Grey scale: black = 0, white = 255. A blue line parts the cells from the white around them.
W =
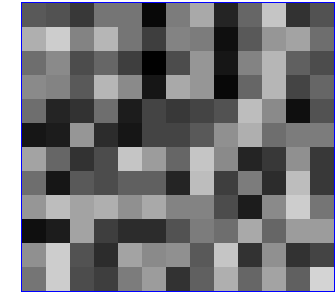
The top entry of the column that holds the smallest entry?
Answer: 8
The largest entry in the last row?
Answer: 212
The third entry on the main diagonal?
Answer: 76
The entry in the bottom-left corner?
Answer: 117
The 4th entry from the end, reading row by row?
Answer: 102
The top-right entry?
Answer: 82
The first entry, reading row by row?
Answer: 89
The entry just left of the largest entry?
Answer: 96
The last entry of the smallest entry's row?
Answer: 76
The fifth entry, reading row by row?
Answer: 117
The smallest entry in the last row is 50
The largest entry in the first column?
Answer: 175
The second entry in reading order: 82
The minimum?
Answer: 1
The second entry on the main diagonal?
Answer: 205
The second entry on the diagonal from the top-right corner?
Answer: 163
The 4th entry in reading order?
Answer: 117

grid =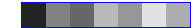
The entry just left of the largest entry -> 151
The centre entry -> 186

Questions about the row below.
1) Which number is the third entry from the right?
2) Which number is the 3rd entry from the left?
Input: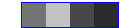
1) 195
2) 72

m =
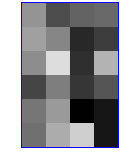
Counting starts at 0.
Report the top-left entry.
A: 148
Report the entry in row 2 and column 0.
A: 141
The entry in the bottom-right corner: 22
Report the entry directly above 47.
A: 40
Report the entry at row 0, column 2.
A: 99
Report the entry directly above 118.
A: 69
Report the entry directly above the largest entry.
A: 134

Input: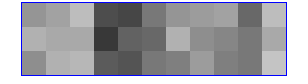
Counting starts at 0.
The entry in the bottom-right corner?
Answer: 196
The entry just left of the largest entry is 120
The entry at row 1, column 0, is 177
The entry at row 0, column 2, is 189
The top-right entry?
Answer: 189
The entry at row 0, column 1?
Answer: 162
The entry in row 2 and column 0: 142
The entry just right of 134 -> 120
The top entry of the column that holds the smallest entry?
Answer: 77
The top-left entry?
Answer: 149

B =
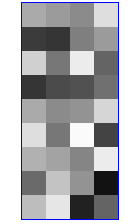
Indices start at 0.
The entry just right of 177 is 163
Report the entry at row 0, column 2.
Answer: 139
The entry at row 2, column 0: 208
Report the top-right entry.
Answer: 222
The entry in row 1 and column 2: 127
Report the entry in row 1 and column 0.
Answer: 59
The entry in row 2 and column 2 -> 236
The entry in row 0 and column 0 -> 170
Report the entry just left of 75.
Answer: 53
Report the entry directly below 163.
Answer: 195
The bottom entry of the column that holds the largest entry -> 33

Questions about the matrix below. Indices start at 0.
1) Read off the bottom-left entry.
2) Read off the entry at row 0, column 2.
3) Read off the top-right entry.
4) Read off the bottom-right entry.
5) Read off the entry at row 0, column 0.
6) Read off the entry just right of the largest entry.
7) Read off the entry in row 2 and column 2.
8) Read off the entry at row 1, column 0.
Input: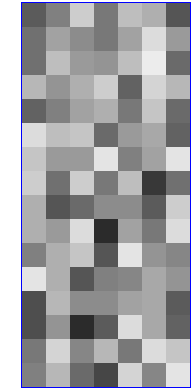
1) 128
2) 205
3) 85
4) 228
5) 91
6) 106
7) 154
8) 112

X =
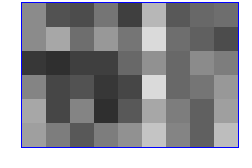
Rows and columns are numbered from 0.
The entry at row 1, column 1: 167
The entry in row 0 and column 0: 139
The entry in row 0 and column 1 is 82
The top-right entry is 110
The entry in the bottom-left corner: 159
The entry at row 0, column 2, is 76
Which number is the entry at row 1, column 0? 139
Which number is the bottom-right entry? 189

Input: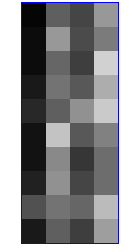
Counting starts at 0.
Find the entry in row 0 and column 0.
5
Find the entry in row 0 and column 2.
69
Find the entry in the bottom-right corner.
158
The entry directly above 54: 88
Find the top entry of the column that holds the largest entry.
152
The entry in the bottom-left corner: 25
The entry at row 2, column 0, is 12
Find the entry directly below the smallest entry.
12
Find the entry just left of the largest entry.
62
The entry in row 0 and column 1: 95
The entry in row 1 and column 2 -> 75

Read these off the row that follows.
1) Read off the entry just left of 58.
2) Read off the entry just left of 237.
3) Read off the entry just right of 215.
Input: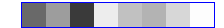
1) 157
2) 58
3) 253

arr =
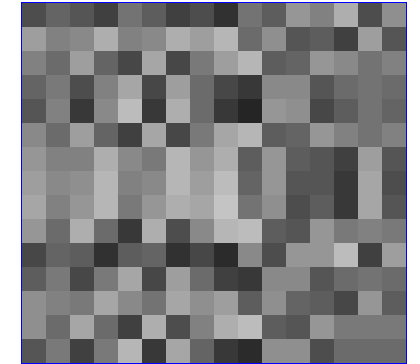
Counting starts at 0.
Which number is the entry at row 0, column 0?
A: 77
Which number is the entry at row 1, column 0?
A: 158
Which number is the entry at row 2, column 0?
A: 129
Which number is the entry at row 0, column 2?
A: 85
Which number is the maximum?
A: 196
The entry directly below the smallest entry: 182
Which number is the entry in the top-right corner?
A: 143
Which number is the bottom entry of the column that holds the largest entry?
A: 56
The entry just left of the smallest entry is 56
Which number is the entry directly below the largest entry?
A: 182
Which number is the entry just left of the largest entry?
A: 166
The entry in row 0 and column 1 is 100
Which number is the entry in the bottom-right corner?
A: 107
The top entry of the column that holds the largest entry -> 49
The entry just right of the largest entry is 115
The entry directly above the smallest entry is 56
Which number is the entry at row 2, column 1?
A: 107
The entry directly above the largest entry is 188
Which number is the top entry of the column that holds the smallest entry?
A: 115
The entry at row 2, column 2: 158

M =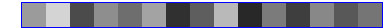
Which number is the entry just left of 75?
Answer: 212
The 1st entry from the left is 155
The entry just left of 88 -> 136
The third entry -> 75

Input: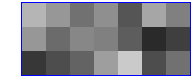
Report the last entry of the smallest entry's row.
63
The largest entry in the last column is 128
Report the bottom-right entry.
113
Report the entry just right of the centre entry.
93
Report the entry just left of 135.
107
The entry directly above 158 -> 128

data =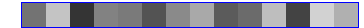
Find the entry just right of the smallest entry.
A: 130
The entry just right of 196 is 52
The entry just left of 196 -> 115

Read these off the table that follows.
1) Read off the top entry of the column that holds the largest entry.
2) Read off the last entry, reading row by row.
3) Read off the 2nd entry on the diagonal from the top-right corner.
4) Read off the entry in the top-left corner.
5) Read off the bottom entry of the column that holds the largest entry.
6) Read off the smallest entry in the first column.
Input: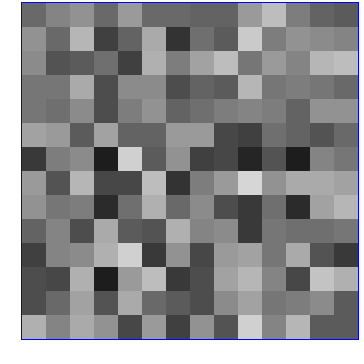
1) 154
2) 91
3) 139
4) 105
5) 208
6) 57

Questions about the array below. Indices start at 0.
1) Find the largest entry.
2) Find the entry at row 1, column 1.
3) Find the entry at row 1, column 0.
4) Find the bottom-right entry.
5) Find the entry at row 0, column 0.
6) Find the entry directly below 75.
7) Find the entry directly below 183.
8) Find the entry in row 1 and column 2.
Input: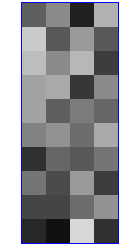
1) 215
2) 88
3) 202
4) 48
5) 95
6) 69
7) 55
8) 154
